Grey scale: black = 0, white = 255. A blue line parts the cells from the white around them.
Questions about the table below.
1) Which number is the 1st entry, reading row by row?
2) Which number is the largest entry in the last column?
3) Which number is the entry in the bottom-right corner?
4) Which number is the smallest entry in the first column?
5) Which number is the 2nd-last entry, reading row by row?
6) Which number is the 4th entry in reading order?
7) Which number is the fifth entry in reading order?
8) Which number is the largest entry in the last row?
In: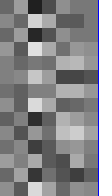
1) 104
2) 163
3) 136
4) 96
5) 143
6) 77
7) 143
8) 218

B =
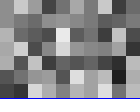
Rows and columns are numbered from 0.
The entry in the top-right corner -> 107
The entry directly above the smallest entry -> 46
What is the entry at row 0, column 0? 142
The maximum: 234
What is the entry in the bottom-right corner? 187
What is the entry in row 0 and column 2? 156
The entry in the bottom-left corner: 68
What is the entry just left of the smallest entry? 187
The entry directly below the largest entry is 215
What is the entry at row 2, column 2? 92
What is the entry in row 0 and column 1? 201
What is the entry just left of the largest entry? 76
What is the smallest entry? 30
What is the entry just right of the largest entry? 92

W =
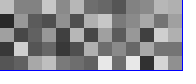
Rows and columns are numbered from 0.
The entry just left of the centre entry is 183
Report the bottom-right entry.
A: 144
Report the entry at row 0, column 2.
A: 130
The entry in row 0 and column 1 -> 130
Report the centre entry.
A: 71
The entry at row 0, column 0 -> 191
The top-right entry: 176
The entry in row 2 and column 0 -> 160
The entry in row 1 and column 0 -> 41
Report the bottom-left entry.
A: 85
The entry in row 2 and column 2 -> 97
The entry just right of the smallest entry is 152
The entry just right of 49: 213
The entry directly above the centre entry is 176

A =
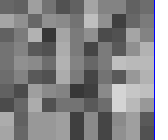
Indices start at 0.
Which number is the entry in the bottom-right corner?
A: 81
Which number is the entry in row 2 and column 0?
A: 97
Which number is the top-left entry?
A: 103
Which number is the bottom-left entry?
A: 165
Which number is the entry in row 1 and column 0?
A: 165
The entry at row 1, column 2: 103
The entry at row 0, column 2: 159
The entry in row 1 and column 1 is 144
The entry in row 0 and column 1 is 97
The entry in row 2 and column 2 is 178
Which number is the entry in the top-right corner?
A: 109

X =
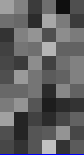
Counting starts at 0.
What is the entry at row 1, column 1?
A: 104
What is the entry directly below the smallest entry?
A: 123
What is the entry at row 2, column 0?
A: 51
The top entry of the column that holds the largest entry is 111
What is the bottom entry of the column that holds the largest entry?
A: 193
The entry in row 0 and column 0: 161
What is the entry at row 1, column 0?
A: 111
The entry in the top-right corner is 79
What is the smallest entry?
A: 15
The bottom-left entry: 71
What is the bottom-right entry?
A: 91
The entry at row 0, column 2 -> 59
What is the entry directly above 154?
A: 59
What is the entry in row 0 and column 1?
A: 129
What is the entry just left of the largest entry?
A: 85

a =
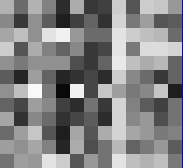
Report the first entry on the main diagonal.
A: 178
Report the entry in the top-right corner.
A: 152
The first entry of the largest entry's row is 144
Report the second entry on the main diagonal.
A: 56
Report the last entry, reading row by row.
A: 121
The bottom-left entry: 115
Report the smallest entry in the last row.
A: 85
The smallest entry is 9
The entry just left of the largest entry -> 191
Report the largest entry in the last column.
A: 212
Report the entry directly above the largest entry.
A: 158
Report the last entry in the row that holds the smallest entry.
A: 30
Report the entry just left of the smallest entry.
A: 121
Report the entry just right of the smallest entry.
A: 241
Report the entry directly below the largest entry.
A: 158
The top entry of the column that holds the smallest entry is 44
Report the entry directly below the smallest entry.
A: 64
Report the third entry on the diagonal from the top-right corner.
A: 191
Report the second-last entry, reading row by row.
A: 191
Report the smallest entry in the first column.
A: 92
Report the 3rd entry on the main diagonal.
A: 144

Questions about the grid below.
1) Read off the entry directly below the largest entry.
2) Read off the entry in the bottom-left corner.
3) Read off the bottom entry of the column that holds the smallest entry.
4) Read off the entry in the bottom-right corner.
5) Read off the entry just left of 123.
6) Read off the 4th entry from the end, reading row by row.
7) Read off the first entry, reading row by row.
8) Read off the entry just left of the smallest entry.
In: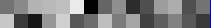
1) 87
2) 199
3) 109
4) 57
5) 191
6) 95
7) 115
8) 234

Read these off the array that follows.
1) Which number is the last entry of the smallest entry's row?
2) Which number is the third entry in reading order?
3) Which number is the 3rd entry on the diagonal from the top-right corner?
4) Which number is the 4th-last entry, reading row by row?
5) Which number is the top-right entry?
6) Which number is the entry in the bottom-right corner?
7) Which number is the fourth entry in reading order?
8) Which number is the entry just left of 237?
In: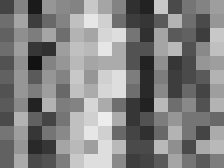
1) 158
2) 26
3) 97
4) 165
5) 158
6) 125
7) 150
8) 208

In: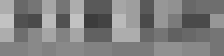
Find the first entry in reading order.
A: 173
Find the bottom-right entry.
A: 117
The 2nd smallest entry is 67
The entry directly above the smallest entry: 89
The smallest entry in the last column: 110
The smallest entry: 60
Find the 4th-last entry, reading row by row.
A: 145
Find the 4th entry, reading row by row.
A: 166
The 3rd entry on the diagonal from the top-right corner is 104
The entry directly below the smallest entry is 97
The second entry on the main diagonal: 81
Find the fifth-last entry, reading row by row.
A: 145
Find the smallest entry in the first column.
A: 130
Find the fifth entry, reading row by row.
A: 117
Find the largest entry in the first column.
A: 194
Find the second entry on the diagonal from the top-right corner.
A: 74
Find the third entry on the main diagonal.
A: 137
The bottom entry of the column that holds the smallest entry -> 130

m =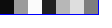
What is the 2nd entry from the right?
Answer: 222
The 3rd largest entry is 183
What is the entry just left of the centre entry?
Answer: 251
